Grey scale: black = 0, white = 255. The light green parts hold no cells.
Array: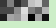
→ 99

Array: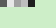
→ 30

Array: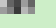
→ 100

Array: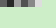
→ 221

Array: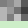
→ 88

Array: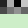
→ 198

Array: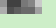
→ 202

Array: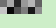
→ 97

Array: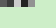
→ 146

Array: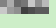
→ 185
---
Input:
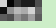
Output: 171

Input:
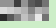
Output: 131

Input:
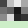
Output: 98

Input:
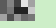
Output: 34

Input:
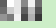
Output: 95

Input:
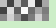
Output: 109

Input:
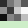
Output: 59

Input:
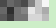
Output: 230
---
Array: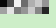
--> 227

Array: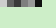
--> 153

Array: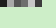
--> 169

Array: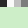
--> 191

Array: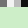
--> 187

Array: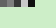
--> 127

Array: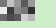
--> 208
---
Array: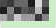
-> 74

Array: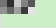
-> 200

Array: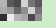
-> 141

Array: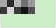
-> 183

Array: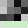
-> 114

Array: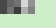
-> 114

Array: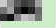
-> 4

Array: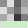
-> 155
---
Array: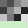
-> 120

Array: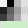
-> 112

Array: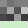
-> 58

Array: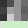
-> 206

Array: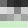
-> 162

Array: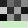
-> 148
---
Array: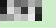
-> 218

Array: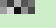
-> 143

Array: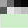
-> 206

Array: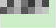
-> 184

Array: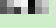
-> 141

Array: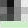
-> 136
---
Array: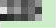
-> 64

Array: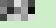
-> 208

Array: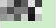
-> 207

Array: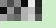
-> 177

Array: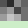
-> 196

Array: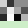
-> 252

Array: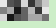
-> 167
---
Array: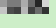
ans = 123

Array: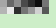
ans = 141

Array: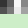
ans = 246

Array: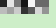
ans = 119

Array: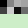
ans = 176

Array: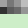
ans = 149

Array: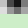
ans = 21
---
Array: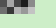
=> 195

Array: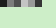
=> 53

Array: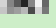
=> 119

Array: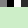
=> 44

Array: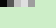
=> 158

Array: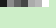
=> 255

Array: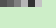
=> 196
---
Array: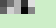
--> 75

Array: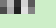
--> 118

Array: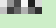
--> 232

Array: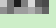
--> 200

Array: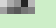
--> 213

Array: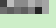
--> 65

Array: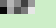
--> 106
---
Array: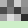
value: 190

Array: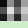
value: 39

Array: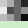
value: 103

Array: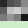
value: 123

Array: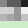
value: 150

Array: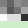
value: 222
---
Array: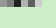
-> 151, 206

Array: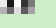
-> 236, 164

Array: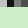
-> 195, 78

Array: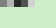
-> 127, 209

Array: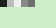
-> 31, 110

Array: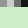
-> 148, 21

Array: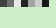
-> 65, 22

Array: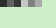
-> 44, 170

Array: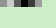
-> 146, 159

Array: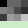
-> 2, 196
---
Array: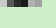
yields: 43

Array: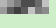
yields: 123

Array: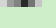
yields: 131

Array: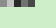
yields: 43

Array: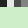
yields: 76

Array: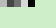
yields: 113
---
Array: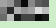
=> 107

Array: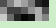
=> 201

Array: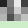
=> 180

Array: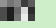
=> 76

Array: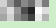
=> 165

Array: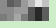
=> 123
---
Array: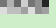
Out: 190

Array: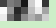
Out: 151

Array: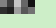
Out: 31

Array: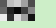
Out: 33

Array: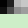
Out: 74

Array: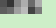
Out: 107

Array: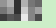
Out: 148

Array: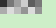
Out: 219
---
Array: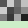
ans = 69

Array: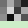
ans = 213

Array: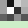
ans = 254

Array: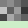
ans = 96

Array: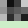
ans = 75

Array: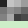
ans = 144

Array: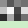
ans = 247
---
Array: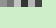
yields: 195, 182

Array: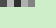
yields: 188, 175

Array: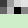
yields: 226, 214

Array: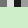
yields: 226, 156

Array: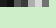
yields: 217, 174

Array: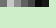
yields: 199, 143

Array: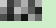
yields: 200, 188

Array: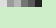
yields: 221, 183
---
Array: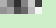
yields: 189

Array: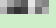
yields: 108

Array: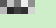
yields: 49

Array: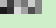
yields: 79

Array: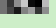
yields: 53

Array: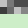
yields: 193

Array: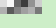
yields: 176

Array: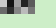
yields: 187
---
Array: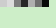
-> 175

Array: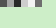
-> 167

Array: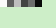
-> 109

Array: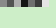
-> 137

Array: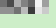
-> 202

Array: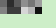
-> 158

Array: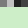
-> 65

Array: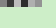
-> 147

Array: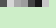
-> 170

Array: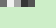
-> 111
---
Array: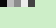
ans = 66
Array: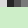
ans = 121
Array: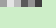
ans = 63
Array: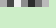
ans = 186
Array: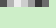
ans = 108
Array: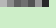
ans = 40
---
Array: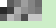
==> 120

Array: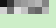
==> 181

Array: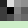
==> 91

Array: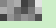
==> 188

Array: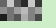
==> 159

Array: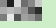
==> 43
